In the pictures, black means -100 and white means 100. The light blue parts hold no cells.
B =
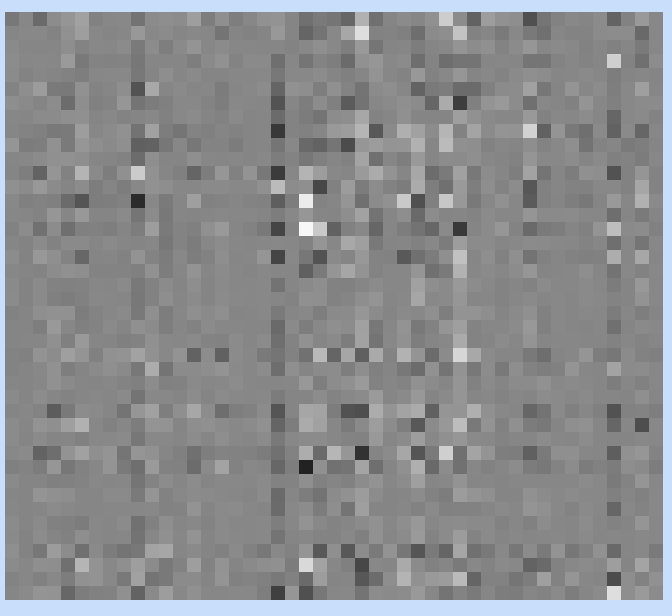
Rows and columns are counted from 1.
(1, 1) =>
-6
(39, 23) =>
-30
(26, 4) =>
14
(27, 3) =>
6
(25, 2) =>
1
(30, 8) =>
1
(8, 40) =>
7
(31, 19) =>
9
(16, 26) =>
7
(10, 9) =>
12
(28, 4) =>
5
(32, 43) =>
5
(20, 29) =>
6
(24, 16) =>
2
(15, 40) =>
8
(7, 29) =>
12
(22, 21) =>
5
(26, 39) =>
-1
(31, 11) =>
7
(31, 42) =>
10
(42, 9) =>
13
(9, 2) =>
3
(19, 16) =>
9
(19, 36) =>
6
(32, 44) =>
-26
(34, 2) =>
4
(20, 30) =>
26
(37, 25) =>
5
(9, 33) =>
2
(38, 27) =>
14
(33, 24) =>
-11
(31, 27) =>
20
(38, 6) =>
11
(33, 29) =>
13
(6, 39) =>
-7
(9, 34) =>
29
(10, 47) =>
4
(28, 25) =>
7
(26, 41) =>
16
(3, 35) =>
13

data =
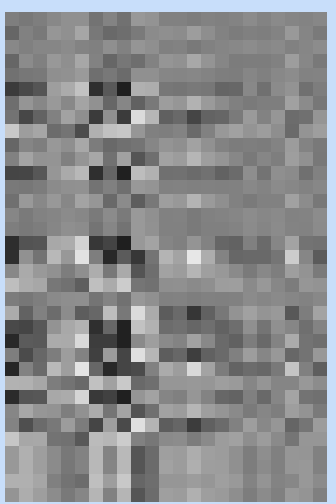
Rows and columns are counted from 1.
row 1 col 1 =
-1
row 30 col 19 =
7
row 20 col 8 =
34
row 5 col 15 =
3
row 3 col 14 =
-5
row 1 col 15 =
2
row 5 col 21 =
10
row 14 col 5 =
6
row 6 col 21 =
15
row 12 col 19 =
-10
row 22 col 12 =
-28
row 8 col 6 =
12
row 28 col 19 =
-18
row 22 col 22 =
-2
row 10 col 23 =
-5
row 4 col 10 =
-14
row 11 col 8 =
-11
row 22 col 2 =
-23
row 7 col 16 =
10
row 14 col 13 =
19
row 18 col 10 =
-57
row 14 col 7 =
18
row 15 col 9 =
-4
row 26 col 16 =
-3
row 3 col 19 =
6
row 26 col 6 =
79
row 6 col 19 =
-12
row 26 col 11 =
1
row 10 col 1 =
-20
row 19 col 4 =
14
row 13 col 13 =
2
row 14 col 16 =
12
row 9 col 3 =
30
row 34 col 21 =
6
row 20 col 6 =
-26
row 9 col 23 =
24
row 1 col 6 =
13

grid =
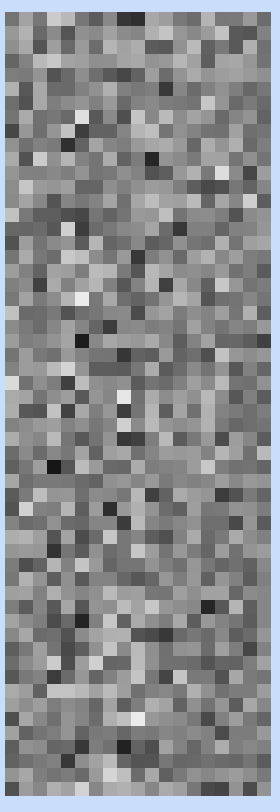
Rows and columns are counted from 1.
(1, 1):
-10
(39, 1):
17
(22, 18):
38
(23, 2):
-4
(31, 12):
45
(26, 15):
-10
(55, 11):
32
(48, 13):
54
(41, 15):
-24
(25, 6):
3
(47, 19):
27
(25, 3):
-6
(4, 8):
13
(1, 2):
28
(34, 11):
19
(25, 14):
-14
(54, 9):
-21
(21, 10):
-22
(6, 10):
-6
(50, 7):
-20
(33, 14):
22
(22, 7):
-7
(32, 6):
28
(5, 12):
-15
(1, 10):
-63
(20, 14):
7
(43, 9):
47
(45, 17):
-27
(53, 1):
-26
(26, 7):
-27
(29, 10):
-8
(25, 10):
-23
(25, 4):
-12
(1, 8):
7
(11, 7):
-8
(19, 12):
29
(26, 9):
-29
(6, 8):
38

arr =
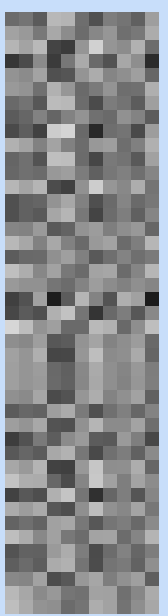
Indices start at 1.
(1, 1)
-16
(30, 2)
16
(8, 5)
2
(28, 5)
-35
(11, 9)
-10
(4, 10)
11
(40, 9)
-4
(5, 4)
-37
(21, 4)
-77
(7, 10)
-28
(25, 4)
-45
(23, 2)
48
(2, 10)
-6
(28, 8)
3
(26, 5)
-25
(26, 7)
33
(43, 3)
15
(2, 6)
-15
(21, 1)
-50
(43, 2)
34
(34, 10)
28
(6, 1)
20
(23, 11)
49
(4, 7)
-17
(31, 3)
-4
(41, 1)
7
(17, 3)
1
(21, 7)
3
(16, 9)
11
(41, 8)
-1
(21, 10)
26
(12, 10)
-13
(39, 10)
-20
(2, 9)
-13
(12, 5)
24
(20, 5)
-15
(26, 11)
-2
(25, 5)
-44
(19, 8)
30
